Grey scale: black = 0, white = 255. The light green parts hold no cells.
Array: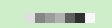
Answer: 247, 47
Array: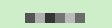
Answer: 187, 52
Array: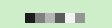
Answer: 242, 27
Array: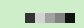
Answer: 211, 18
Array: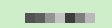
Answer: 196, 61
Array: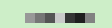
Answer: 202, 30
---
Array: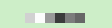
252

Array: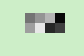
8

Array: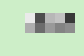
174

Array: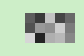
214

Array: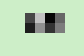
102

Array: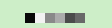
242

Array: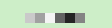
161
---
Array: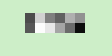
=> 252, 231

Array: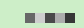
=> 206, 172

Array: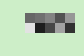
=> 226, 162

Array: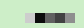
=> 205, 142

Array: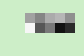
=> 246, 182

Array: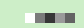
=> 255, 154
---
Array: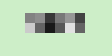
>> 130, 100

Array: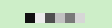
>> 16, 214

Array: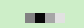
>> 130, 225

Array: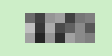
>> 108, 127

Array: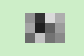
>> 146, 137

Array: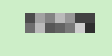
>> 76, 46

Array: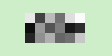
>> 232, 199

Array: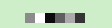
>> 139, 52
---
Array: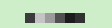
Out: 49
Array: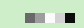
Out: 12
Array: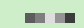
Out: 60
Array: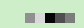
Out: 124
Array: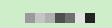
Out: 34
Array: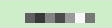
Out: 119
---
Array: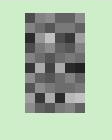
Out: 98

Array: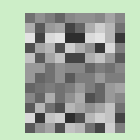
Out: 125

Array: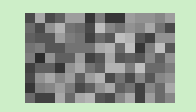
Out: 134

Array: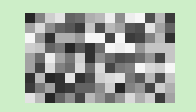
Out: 162

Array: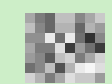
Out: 155
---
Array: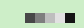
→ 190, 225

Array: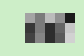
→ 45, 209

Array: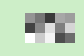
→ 223, 255

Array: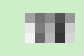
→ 172, 243

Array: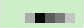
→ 92, 196

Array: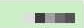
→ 160, 221
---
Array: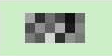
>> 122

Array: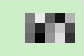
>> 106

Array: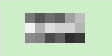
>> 139

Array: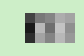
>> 45

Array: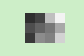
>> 56

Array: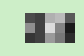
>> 54
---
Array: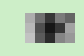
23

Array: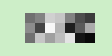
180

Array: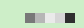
234

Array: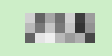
121

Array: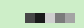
207

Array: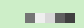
216

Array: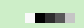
45

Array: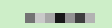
23

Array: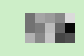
187
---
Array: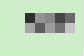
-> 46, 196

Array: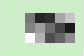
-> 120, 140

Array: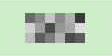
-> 106, 94

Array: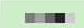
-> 124, 203

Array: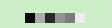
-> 8, 237

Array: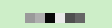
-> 154, 101
